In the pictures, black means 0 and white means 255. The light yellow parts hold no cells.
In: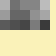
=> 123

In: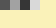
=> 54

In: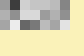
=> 165

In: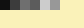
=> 204

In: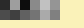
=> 170

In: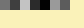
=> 154
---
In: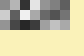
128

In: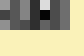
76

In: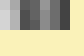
109

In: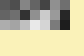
144

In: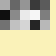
58

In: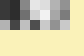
179

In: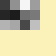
245
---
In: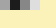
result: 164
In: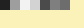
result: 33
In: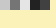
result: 200
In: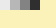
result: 234
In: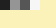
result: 32
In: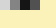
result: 213
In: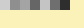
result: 206
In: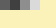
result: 94
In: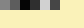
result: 132
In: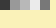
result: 57
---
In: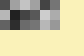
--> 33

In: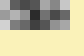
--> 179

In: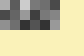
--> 101

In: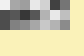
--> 87

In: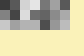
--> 69

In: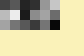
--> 236
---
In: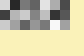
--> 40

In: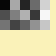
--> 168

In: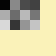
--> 137

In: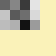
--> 134

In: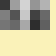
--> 158

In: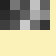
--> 118

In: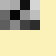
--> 169

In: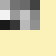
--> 115

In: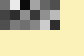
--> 234

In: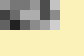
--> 119
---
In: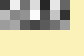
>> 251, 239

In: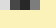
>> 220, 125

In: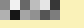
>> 241, 229

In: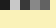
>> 200, 136

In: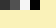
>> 245, 81

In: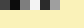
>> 243, 159

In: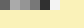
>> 243, 170
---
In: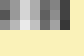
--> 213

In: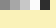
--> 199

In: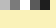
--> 255

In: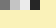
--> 235

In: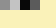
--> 8

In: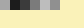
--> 59
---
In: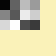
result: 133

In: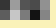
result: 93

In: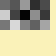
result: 205

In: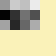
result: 3

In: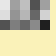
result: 221

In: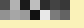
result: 146

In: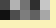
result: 17

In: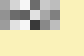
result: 146
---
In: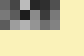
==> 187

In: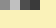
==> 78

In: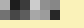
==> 59

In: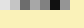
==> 109

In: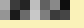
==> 36

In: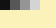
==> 149

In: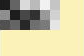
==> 218
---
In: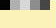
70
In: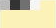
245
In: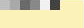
66
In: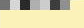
143
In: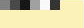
52
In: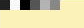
135
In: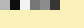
54
